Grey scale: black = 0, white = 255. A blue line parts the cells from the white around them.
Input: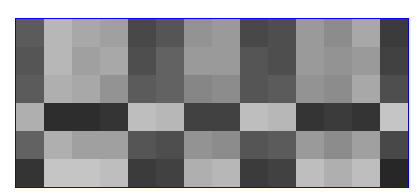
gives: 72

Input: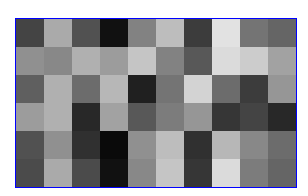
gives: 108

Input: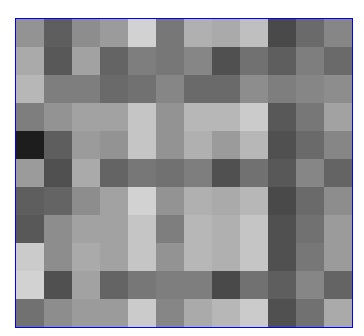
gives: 100

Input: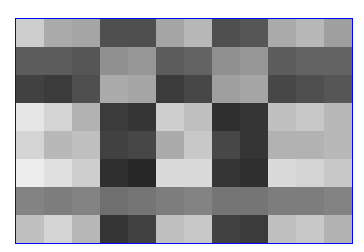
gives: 131

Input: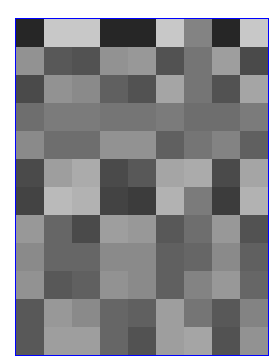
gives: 131

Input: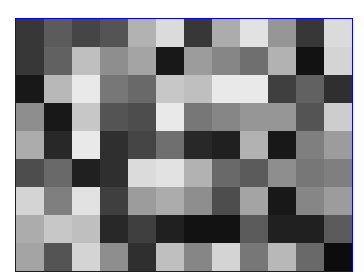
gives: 91
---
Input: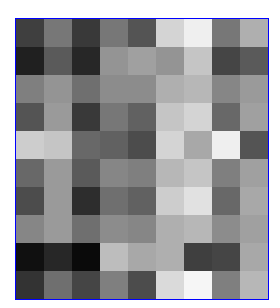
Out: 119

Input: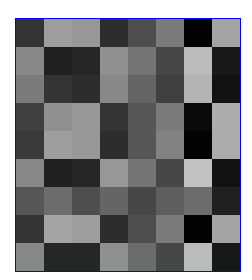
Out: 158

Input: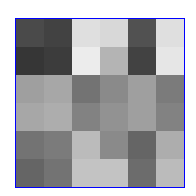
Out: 66

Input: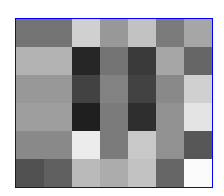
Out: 115

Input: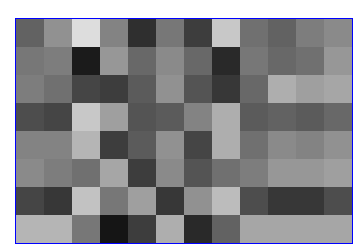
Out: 145
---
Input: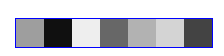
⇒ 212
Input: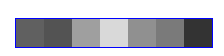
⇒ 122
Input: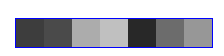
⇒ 108
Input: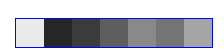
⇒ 116
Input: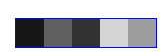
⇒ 212
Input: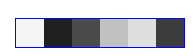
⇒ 223
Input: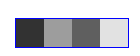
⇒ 95
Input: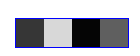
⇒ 5
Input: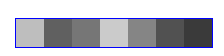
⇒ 81
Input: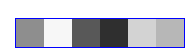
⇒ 211
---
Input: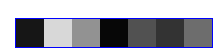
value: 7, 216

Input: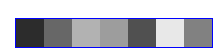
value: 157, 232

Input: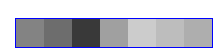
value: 160, 204

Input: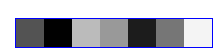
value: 153, 244

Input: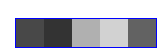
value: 176, 210

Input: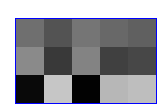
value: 131, 198

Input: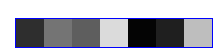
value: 219, 219
